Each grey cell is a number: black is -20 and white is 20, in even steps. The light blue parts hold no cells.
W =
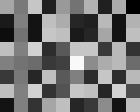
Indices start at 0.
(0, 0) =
6
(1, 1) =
0
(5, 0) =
-11
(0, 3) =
-15
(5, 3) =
10
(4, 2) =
-3
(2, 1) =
-2
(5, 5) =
0
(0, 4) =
4
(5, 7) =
11
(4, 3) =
-11
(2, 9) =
10
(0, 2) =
11
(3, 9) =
-12
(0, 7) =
-15
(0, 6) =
8
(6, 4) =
-7
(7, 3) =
6
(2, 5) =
-16
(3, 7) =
-11
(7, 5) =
-14
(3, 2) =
13
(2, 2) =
-17
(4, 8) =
9
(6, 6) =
10
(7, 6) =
-11

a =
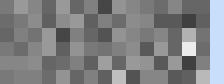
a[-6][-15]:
-1
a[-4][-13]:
-2
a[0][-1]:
-4
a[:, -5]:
[-1, 1, -1, -6, 3, 1]
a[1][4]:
2
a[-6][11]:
-3
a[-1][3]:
-3
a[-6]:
[-1, 4, 1, -4, 4, -4, 0, -9, 3, 1, -1, -3, 1, -4, -4]
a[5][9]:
-7
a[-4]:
[-4, 0, -2, 4, -9, 0, -4, -7, 3, 1, -1, 1, -4, 8, -2]
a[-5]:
[-3, -1, 2, -5, 2, 4, -5, 0, -3, 2, 1, -6, -6, -10, -5]
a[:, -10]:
[-4, 4, 0, 3, 0, -4]
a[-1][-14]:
0
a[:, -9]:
[0, -5, -4, -1, -5, 0]
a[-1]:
[-1, 0, 0, -3, 3, -4, 0, -5, 10, -7, 1, 1, -6, -5, 9]
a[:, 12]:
[1, -6, -4, -4, 4, -6]
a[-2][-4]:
-6
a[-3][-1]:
-3
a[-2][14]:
0

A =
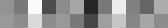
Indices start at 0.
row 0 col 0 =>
3
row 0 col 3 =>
-8
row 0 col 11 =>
7
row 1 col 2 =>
14
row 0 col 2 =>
19
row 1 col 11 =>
2

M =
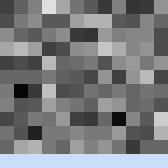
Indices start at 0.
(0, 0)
-10
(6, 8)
-1
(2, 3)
-1
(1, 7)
8
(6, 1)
-19
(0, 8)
0
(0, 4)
6
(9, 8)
4
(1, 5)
5
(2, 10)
1
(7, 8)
3
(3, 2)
5
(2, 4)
2
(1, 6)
8
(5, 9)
3
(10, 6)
0
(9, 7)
-1
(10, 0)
-4
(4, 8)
2
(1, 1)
-1
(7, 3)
5
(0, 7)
-11
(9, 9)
-7
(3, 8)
7
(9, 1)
-7
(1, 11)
-4
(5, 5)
-6
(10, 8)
-2
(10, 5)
5
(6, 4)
-8
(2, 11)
-8
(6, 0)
-1
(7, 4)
0
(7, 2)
-6
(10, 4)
-4
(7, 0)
0
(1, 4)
-6

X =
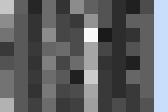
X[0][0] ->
11
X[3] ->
[-11, -6, -11, -4, -3, -8, 6, -9, -13, -7, -5]
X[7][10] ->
-7
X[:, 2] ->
[-14, -12, -12, -11, -12, -11, -12, -10]
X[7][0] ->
8
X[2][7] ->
-16
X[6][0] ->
-2
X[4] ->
[-7, -6, -12, 0, -9, -3, 6, -12, -13, -15, -5]
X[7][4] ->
-11
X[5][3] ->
-3
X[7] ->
[8, -6, -10, -3, -11, -10, 5, -11, -8, -11, -7]
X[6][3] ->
-1
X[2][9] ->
-12
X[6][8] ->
-13
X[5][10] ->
-5
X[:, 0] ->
[11, 2, -2, -11, -7, -2, -2, 8]
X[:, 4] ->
[-12, -9, -9, -3, -9, -6, -9, -11]
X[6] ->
[-2, -6, -12, -1, -9, -8, 6, -11, -13, -11, -5]
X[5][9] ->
-4
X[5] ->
[-2, -6, -11, -3, -6, -15, 12, -11, -13, -4, -5]

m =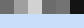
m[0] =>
-3
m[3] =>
-3

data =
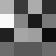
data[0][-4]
8
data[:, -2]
[7, -16, 5, -6]
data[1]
[19, 1, -16, -1]
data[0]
[8, -11, 7, -13]

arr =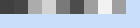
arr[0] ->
-10
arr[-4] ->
-8
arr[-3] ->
5
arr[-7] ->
7

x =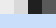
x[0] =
17
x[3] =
-6
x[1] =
14
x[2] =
-15
